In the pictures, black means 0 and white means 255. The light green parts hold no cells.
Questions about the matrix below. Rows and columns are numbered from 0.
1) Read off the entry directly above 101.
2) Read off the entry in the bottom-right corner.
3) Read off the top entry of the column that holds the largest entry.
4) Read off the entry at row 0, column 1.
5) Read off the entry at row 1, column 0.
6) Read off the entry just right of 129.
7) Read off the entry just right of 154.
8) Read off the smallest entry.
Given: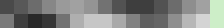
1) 82
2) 212
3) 161
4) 88
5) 122
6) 95
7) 161
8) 40

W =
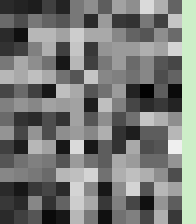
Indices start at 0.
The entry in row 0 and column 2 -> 29
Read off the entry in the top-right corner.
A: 99
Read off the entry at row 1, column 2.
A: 120
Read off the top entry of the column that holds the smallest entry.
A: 218
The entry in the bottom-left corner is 42
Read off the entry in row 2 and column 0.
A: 42
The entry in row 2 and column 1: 16
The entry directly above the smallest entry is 135
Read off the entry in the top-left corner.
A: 42
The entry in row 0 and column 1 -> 35
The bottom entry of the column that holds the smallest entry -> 70
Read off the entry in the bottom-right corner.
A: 56
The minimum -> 2
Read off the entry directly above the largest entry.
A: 183
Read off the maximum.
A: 239
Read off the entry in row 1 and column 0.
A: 106
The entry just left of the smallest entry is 35
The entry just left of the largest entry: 85
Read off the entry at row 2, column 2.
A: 183

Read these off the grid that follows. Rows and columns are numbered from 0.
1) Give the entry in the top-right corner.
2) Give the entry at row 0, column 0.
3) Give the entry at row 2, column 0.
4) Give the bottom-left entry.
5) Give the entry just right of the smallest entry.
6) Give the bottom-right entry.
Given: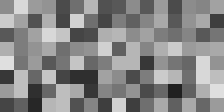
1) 162
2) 140
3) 88
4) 69
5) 96
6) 155

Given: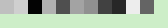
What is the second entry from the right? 237
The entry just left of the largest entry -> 39
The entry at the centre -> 163

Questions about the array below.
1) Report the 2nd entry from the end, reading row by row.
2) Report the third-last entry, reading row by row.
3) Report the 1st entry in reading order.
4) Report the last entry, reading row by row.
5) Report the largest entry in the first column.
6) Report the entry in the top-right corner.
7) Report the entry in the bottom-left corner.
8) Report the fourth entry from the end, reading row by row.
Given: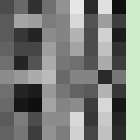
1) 193
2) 69
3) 76
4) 42
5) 140
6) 15
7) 98
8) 209

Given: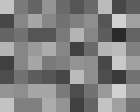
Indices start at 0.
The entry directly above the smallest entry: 209
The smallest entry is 42
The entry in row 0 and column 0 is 195
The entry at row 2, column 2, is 85
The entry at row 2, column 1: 114
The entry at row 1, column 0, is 71
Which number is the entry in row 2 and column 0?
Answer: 100
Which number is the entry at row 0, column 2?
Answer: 100
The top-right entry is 93
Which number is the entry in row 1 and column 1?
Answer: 134
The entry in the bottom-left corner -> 195
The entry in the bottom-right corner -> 114
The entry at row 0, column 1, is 122
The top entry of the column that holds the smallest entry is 71
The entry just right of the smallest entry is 100

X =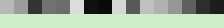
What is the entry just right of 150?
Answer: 95
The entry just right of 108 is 220
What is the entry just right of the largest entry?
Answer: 16
